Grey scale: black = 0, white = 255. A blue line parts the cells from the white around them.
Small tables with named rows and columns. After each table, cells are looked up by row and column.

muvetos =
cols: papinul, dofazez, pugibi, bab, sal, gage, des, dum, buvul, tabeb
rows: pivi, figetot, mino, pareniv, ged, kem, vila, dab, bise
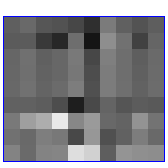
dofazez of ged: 113
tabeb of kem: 89
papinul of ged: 104
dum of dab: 97
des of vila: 104
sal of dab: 72
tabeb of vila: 115

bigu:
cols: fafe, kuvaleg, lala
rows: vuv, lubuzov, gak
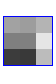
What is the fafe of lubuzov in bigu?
127
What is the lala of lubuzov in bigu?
229
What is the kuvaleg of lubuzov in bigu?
128
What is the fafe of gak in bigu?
60
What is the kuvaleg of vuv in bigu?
157
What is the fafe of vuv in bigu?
162
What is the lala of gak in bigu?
188
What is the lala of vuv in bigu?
180
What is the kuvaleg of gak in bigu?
57
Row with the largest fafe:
vuv

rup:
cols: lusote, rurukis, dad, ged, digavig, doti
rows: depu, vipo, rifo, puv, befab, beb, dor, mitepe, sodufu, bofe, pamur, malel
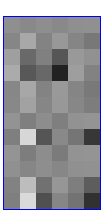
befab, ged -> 153
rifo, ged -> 86
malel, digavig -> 115
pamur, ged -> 150
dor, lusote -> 147
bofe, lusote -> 144
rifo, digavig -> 153
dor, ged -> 127
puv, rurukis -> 88
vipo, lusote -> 134
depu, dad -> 142
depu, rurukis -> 137
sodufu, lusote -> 148
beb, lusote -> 136
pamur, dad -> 113
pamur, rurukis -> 189
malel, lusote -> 127

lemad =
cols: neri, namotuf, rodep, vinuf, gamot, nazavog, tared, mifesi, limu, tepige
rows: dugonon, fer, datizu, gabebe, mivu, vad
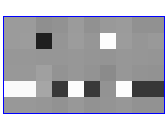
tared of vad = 148
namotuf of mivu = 250
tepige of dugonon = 145
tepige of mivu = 55
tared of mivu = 147
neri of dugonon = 155
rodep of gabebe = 160
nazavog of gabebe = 147
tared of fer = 253
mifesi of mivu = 252
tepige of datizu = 149
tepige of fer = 153
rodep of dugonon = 143
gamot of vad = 152
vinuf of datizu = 150

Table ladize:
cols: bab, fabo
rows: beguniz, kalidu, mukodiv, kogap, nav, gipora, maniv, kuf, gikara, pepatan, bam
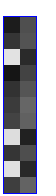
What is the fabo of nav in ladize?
85
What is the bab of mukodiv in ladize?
226
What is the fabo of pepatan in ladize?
40
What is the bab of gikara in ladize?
53
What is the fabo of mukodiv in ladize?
42
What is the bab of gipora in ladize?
59
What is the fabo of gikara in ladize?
78
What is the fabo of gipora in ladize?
102
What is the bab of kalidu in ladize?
53
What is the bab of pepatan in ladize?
224
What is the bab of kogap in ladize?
21
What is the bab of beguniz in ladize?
28
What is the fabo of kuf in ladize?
33
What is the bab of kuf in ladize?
221

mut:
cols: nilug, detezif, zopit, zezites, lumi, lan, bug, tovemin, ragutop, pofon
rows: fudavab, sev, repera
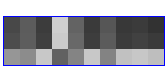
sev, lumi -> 104
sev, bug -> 91
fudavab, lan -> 58
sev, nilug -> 77
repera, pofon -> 190
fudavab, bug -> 86
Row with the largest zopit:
repera

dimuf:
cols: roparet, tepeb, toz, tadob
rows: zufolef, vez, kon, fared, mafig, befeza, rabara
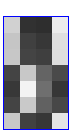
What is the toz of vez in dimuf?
55
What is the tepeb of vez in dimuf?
64
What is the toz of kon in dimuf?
63
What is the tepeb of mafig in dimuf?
243
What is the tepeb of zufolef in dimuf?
49
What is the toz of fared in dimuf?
100
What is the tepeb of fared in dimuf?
200
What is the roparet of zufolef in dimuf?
209
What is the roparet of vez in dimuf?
197
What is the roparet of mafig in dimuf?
56

